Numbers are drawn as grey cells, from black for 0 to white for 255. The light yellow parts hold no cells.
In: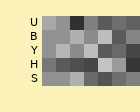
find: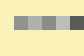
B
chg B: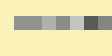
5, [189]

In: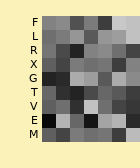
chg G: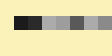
1, [35]
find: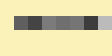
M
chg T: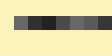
7, [61]
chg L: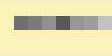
3, [150]
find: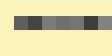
X

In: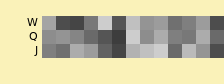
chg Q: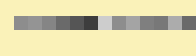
9, [172]
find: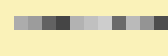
J
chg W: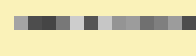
7, [192]
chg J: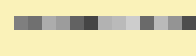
8, [192]
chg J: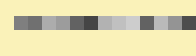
10, [106]
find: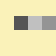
W
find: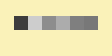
Q

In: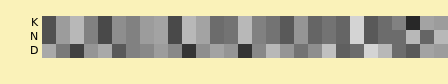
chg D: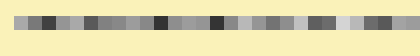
13, [163]
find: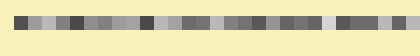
N
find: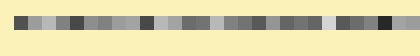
K
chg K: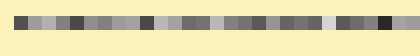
3, [184]
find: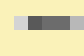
N

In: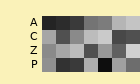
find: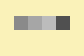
Z
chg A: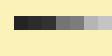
3, [58]
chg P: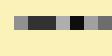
3, [58]

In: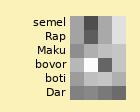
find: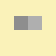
Maku
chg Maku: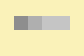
3, [191]
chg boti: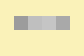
4, [175]
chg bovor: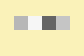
2, [252]
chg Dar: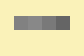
4, [107]
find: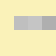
boti
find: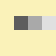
Rap

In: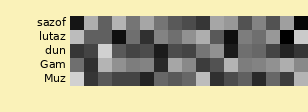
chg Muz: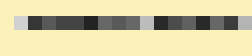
11, [48]
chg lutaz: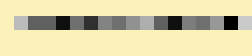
11, [89]
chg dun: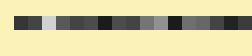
17, [54]
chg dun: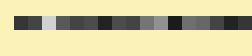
7, [27]
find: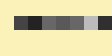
Muz
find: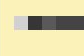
Muz

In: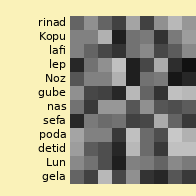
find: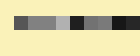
Noz
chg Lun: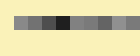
8, [137]
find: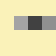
rinad
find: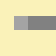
poda
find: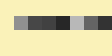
gube

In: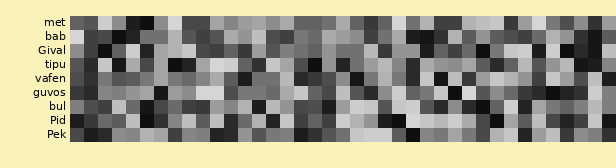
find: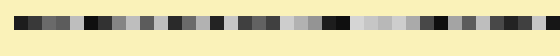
Pid
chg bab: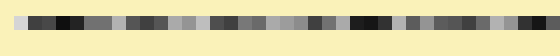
32, [78]
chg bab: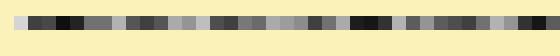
34, [106]
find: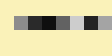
bul

